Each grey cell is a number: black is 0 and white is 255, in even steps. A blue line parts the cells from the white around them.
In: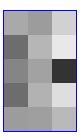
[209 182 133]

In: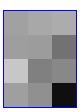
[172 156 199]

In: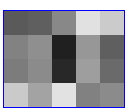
[203 151  40 163]

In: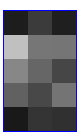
[ 31 118 135]

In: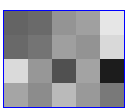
[230 147  80 140]

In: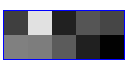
[70 32]

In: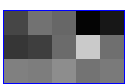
[ 23 202 141]

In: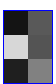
[ 89 215]

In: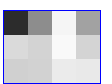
[162 249 210]
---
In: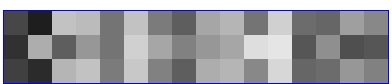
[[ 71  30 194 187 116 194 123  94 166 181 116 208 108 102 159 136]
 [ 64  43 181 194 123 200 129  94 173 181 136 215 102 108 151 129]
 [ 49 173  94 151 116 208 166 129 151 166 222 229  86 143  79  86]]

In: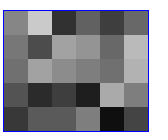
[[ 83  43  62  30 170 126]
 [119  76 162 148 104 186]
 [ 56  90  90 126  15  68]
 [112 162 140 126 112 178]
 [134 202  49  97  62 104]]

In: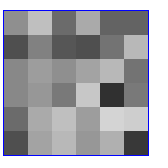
[[ 79 129  86  79 115 184]
 [136 151 121 199  48 121]
 [136 157 143 163 184 115]
 [ 79 163 184 151 176  56]
 [107 170 191 157 212 206]
 [143 191 107 170  99  99]]

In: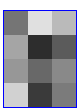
[[165  45  91]
 [209  58 123]
 [151 104 137]
 [117 224 186]]

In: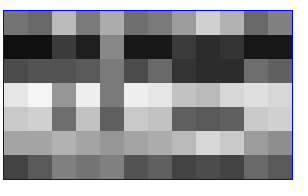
[[ 16  16  59  31 136  23  23  59  44  51  23  23]
 [ 75  83  83  89 122  75 104  51  44  44 110  96]
 [ 67  89 128 116 128  83  96  67  75  67 104  89]
 [116 104 186 122 172 110 122 156 208 178 104 128]
 [164 164 178 164 150 164 172 186 215 201 156 142]
 [201 208 110 194  96 201 194  96  89  96 201 208]
 [230 245 150 238 122 238 230 194 186 215 223 215]]

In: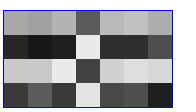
[[ 39  24  31 234  46  46  78]
 [ 58  91  58 228  72  78  31]
 [167 161 179  91 186 194 173]
 [201 201 234  66 209 222 215]]

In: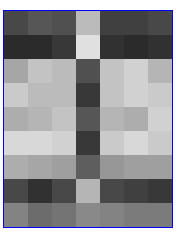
[[ 43  43  56 224  49  43  49]
 [ 72  49  72 181  72  64  56]
 [ 72  86  80 187  64  64  72]
 [131 108 116 137 131 123 123]
 [173 166 159  94 151 159 159]
 [173 181 195  86 181 173 209]
 [202 187 187  56 195 209 202]
 [166 195 187  80 195 209 181]
 [216 216 209  56 202 216 202]]
